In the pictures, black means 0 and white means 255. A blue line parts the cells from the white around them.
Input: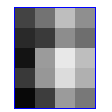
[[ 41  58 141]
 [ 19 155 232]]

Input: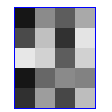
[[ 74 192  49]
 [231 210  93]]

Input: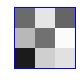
[[184 113 251]
 [ 27 207 225]]

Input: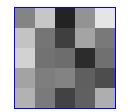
[[195 117  63]
 [210 114 109]]

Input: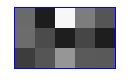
[[108  75  30]
 [ 61  85 150]]

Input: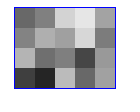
[[131 175 160]
 [180 111 127]]

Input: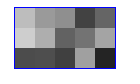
[[206 174  98]
 [ 76  78  64]]

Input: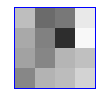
[[169 129  45]
 [162 134 181]]
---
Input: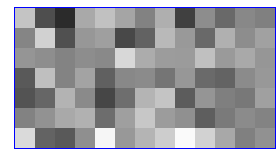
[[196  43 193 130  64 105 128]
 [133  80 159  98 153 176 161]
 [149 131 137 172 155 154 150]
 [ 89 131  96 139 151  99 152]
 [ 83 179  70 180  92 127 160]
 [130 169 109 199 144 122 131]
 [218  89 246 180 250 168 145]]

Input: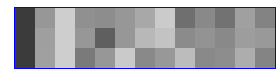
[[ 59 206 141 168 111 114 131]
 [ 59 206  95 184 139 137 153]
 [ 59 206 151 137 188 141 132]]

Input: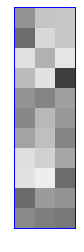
[[147 198]
 [108 199]
 [225 229]
 [188  62]
 [147 159]
 [136 152]
 [163 132]
 [223 166]
 [226 108]
 [107 147]
 [137 120]]

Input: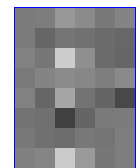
[[123 152 120]
 [123 117 107]
 [130 205 107]
 [121 140 126]
 [129 165 101]
 [115  64 122]
 [120 108 116]
 [128 203 119]]

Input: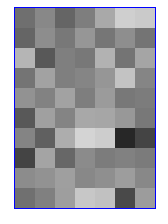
[[111 101 169 202]
 [101 120 118 116]
 [181 127 178 165]
 [116 127 150 133]
 [146 162 155 124]
 [ 88 132 166 120]
 [132 173 205  68]
 [ 68 103 124 123]
 [140 159 143 136]
 [112 158 193 156]]

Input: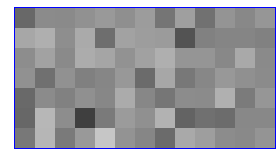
[[104 138 153 156 159 148 150]
 [167 142 110 157  83 133 129]
 [141 138 165 161 149 136 138]
 [145 145 134 107 120 152 139]
 [105 129 135 135 140 176 150]
 [103 141 122 144  99 108 136]
 [120 122 198 134 169 140 148]]

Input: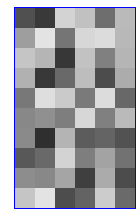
[[ 80 211 110]
 [158 117 220]
 [197  55 128]
 [177 105  76]
 [120 202 220]
 [136 126 128]
 [138 180 100]
 [ 88 211 163]
 [141 165 171]
 [197  77 204]]
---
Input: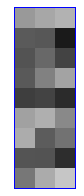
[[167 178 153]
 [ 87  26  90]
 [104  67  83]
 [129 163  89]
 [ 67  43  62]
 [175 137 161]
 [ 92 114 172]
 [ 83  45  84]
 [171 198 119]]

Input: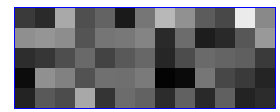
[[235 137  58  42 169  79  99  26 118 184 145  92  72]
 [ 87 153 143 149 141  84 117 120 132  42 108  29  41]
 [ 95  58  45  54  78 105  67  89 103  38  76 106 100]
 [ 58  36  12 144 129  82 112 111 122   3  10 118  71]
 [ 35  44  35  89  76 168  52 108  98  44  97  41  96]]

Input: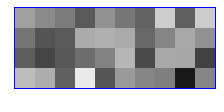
[[ 96 204 160 139 123  90 146 119  99 205]
 [168 145 117  84  91 171 176 170 104 134]
 [167  65  94  69  87 109 131 182  74 168]
 [ 24 134 189 174  96 234  86 154 134 127]]

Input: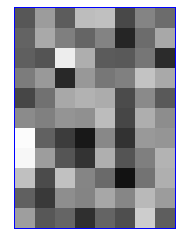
[[132 108  87 156  92 189 192  72]
 [108 168  99 169 127 101 131  37]
 [118  43  95  84 237 174  91  89]
 [195 169 124 153  40 152 119 128]
 [138  89  70 113 168 178 172  75]
 [174 141 139 128 148 144 188  70]
 [153 149 252  97  60  24 136  50]
 [127 179 247 157  85  51 175  84]
 [115 175 192  75 193 133 106  18]
 [185 156  96  57 142 132 167 134]
 [205  94 158  87 101  47 100  78]]

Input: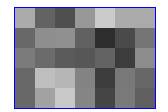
[[171 170 171  99  79 152 203]
 [ 74 117 104 142 144  97  45]
 [ 60 140 123 107  91  87  99]
 [120 103 104 190 182 131  60]
 [122  95 104 162 200 133  69]]

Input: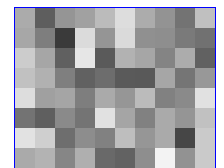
[[115 192 171  94 149 161 187 221 172 147]
 [122 113 167 126  58 219 149 218 144 142]
 [172  97 204 166  96 230  90 178 166 132]
 [117 152 193 177 127  97 109  90  89 166]
 [138 225 221 160 165 126 170 150 187 129]
 [149 193 115  95 138 116 225 165 129 170]
 [ 70 202 226 207 110 141 129 190 150 170]
 [146 202 170 179 134 175 105  98 142 243]]

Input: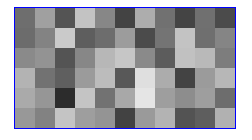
[[112  75 110 160  84 195 135  67 173 113  68]
 [111 133 108 131 202  94 109 156  75 116 195]
 [185 125 138 147  84 135 183 198 138  92 193]
 [155 183 179 114  95 155 188  88 223 172  67]
 [158 109 170 150  44 196 114 168 229 158 141]
 [ 94 177 152 130 196 158 148  66 154 179  83]]

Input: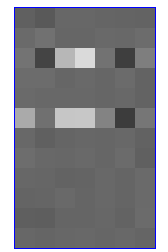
[[100  99  96  89 103 103 101]
 [104 108 106 113 102 102 105]
 [ 62 126 115  68 183 218 114]
 [107  99 108 108 102 105 102]
 [104  99 106 104 104 104 102]
 [ 60 118 170 112 198 199 131]
 [104  98 104  96 101 103 102]
 [107  96 109 104 103 105 102]
 [101 106 103 102  99 100 104]
 [101 106 100 101 105 101 104]
 [ 99 107  95  94 101 101 103]
 [104 101 103 101 103 104 102]]
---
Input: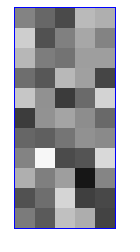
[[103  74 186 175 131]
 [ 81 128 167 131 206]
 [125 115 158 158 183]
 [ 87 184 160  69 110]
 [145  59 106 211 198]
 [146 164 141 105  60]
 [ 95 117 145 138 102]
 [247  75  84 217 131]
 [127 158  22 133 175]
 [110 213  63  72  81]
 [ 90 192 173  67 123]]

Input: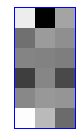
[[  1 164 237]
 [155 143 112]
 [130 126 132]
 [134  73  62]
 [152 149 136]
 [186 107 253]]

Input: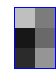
[[124 191]
 [105  23]
 [149  43]]

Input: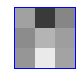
[[ 58 134 161]
 [180 158 140]
 [234 163 150]]

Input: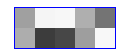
[[245 247 175 116 160]
 [ 60  71 158 248 173]]

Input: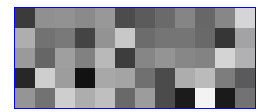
[[144 146 138 152  76  91 106 133 103 135 213  59]
 [114 121  68 147 200 108 117 117 105  54 163 174]
 [102 159 129 185  61 134 148 135 131 212 177 154]
 [206 157  18 168 164 112  75 173 187 125  90  39]
 [114 206 173 191 105 156  75  27 243  26 114 149]]
